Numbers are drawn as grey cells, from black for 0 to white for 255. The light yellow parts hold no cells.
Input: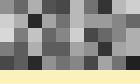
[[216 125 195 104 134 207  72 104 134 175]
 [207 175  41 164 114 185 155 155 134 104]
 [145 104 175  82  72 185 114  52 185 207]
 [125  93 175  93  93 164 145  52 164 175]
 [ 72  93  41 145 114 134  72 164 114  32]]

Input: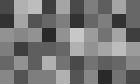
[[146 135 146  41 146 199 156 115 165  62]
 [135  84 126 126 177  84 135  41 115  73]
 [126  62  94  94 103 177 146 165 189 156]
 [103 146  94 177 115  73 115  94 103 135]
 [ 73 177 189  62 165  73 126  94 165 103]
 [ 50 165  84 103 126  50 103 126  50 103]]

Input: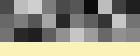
[[115  40  31  95 145 198 156 104 145 135]
 [104 124  86 166  40 124  95  52 198 115]
 [ 74 189 207 124  74  86  12 189  64  31]]

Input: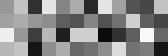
[[238 151  61 183  31 207 207  11  49  94 248 103]
 [183 195  21 142 171 103 114 142 218 114 124  21]
 [161 171 151 142  94  82 133  82 114 207  94  70]
 [151 195  49 228 133 171  40 228 161  82  70 195]]

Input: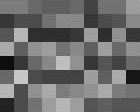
[[181  76 145 169 124 136 145 169 124 114]
 [169  95 145 157 114 136  95 157 105 145]
 [124 124 105  95  95 105  67 114 114 157]
 [105 199  76  67  67  67 157  95 169  23]
 [ 85 181  46  46  46  55 157  46 145  55]
 [ 55  76  76 114 136 136  55  76  85 136]
 [ 35  76 114 157 181 157  85  95  85  85]
 [ 14  55 105 136 190 145  55  85  67 105]]

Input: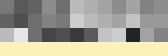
[[186 229 110  70  79  58  90 195 205  36 163 130]
 [121  90  99 140 110 186 175 163 140 163 130 140]
 [ 99  79 110 130 121 205 186 175 163 195 152 152]]
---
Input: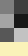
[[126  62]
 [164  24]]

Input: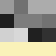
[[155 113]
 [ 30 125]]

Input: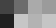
[[ 67 108]
 [ 32 198]]

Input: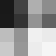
[[25 67]
 [26 51]]

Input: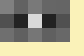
[[128  98]
 [ 80  35]]

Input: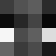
[[61 82]
 [12 39]]

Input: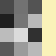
[[ 74 114]
 [ 31 117]]

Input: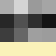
[[173 212]
 [ 39  81]]

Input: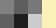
[[128  94]
 [ 97  30]]
